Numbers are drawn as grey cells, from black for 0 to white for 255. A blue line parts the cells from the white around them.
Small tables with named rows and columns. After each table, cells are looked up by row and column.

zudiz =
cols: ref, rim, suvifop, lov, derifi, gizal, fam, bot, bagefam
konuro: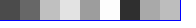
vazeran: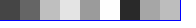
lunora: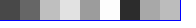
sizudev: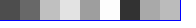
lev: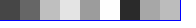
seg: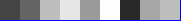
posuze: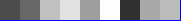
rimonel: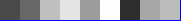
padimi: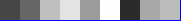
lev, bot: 167
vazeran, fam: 41
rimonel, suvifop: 191
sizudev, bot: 169
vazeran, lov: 228
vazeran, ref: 69
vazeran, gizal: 254

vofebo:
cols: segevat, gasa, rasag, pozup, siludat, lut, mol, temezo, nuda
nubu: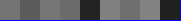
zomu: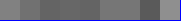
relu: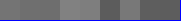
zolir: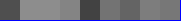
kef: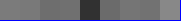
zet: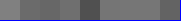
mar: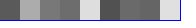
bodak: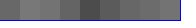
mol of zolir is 100
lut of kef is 107
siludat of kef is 49
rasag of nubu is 117
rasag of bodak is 115
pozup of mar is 109
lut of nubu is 128
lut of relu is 92
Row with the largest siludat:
mar

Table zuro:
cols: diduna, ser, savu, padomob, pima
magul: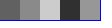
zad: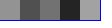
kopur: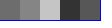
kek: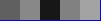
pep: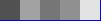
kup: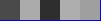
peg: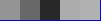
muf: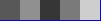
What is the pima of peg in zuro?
177
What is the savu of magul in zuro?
204
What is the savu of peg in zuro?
40
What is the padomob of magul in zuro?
48
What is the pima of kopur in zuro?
87
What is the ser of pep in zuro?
162
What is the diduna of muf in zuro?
88
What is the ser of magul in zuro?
138
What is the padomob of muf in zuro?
122
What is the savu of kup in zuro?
46
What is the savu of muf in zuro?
54
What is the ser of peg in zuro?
104
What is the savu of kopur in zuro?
197
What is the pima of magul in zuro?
151
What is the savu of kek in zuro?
23
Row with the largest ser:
kup

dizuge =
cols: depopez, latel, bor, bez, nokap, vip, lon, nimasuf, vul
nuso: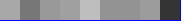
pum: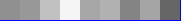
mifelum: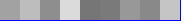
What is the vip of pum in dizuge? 177
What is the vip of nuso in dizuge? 147
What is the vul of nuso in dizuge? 52
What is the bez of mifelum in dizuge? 219
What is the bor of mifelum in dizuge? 142
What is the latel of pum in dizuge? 152
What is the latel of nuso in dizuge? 119
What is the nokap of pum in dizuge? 167
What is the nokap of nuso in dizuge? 190
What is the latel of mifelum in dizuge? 189
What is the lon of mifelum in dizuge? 152
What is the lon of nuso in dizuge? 147
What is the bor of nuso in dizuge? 153
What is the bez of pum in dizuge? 245
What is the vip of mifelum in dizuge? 122
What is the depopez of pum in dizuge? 144
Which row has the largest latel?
mifelum

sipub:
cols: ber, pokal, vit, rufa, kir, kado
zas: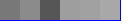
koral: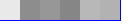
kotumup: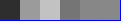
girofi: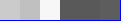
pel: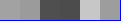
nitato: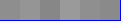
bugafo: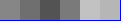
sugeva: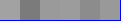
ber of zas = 120
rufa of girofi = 89
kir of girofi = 89
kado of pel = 157
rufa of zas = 158
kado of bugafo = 182
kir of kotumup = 135
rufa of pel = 76
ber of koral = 233
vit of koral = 151
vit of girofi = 247
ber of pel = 162
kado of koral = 178
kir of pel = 199
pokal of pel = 155
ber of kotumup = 46
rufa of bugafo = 122
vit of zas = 86

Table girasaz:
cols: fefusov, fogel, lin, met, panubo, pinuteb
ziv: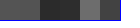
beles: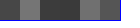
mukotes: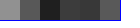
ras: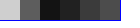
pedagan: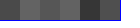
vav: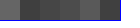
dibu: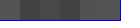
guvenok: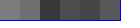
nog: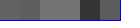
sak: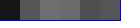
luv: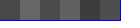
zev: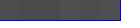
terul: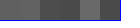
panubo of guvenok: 69
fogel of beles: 117
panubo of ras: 59
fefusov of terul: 96
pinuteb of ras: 76
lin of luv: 75
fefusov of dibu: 84
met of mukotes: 60
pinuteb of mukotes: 89
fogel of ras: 93
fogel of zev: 74
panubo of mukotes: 56
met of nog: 116

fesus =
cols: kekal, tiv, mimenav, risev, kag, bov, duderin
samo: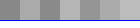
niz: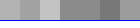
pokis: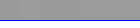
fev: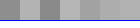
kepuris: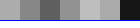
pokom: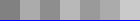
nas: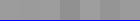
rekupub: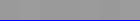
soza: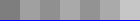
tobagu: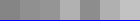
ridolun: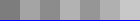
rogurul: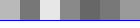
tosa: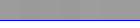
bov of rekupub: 153
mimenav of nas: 157
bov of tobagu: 176
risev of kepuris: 146
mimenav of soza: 144
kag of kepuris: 190
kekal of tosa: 156
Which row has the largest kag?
kepuris

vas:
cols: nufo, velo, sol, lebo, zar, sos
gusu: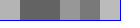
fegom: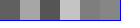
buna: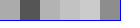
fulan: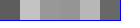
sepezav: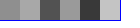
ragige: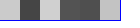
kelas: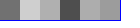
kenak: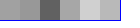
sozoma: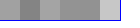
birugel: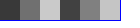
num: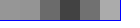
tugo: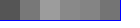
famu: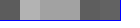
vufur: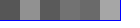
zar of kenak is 208
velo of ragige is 69
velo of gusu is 99
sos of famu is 98
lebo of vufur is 114
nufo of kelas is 113
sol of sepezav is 82
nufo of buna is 171
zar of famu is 94
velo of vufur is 145
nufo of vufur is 86
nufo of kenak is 161
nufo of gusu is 180
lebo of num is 66
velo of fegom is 166
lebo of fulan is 149
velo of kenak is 152
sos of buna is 141
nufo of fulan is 93
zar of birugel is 128
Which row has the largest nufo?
ragige

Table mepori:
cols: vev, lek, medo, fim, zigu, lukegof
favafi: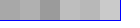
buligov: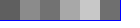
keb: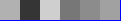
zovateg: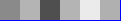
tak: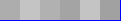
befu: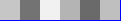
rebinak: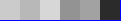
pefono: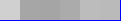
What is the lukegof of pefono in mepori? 186
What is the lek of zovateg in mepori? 180
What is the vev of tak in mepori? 173
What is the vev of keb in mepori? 177
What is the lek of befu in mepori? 115
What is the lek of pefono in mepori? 166
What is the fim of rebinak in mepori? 147
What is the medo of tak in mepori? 177
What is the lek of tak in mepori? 196
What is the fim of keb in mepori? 119
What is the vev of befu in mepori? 198
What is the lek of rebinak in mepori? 184

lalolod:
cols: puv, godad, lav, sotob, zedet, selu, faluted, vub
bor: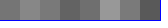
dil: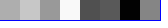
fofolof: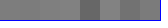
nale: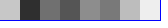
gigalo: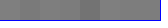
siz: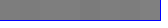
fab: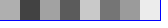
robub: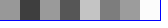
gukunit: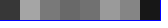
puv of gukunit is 55
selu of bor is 152
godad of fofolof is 124
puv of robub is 152
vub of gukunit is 23
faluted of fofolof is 114
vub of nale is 238
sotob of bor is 99
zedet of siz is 123
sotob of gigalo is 124
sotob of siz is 126
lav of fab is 162

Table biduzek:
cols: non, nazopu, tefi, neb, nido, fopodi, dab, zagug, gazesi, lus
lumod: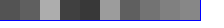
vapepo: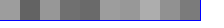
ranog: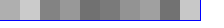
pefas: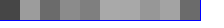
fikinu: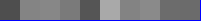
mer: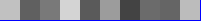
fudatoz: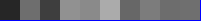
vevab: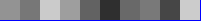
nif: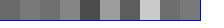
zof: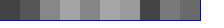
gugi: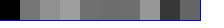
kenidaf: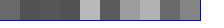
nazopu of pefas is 156
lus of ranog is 200
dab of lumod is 95
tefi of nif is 112
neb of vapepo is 112
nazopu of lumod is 95
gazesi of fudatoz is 109
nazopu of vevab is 119
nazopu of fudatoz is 110
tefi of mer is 121
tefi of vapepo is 151
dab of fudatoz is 103
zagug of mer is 107
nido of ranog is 113
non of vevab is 147
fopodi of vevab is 47
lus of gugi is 101
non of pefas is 70
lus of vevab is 204
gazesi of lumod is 128

